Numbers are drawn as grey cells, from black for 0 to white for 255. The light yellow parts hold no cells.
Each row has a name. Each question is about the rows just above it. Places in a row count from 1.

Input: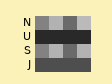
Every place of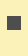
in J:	1 2 3 4
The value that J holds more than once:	[78]
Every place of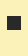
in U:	1 2 3 4
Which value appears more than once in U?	[41]
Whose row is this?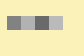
N
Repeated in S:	[178]
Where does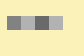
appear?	S

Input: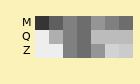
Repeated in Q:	[188]
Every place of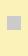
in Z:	7
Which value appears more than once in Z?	[238]
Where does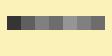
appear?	M

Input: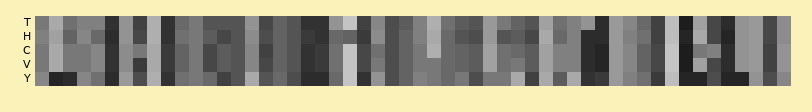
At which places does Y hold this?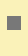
12 29 31 33 34
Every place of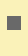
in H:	5 22 30 38
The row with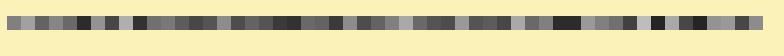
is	H
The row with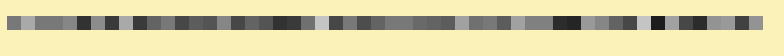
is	V
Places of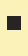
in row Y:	2 47 48 50 51
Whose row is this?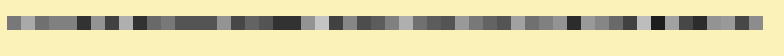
T
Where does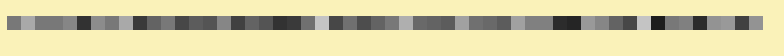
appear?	C

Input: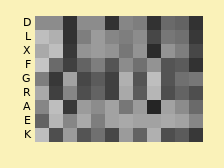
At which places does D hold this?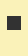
3 6 9 12
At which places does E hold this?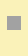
6 8 9 11
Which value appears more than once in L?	[126]

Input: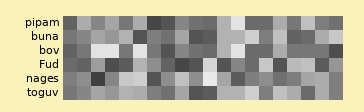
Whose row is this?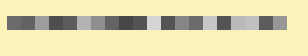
Fud
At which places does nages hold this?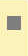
1 14 17 20
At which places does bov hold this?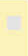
3 4 6 13

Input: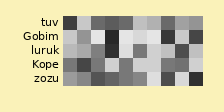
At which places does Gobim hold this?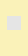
3 5 7
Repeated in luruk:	[192]
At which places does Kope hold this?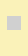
4 6 7 10
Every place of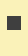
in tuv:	1
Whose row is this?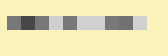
Kope
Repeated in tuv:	[106]
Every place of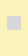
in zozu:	9

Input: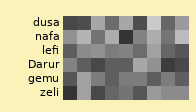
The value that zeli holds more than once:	[139]
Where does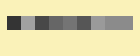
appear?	zeli
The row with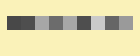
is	dusa
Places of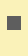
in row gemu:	4 7 9
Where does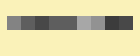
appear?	Darur

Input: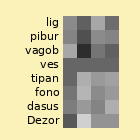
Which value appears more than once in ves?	[102]
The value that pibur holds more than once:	[132]

